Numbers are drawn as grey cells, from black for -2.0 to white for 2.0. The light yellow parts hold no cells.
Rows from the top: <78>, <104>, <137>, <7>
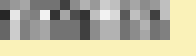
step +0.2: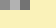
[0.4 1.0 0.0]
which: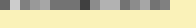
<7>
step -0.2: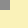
[0.0]
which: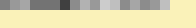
<78>
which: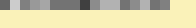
<137>
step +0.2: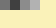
[ 0.0 -0.8  0.4  1.0]

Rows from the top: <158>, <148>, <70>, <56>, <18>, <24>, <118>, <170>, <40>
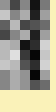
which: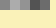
<40>
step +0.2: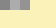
[0.3 0.9 0.5]

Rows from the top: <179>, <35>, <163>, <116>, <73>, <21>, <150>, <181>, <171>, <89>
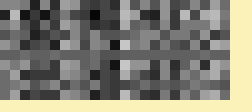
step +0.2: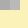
[0.9 1.1]
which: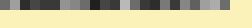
<89>
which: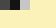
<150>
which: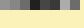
<181>
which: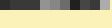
<181>
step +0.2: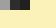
[ 0.7 -1.1 -1.3]

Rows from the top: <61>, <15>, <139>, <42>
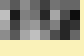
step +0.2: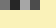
[ 0.0 -1.2  0.8 -0.6]
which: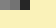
<15>
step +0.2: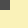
[-0.6]

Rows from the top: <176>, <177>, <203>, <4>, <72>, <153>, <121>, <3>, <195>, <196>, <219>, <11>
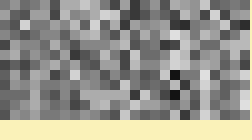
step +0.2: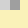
[1.5 0.7]
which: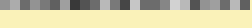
<153>
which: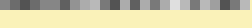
<4>
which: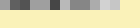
<121>
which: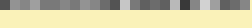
<11>

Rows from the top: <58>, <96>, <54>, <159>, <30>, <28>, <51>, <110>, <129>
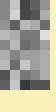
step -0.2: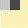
[ 0.9 -1.1]
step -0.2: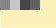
[-0.1  0.9 -1.1 -0.7]
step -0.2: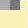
[ 0.5 -0.3]
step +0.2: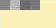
[ 0.3  1.1 -0.1  0.1]
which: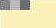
<30>
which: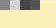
<96>

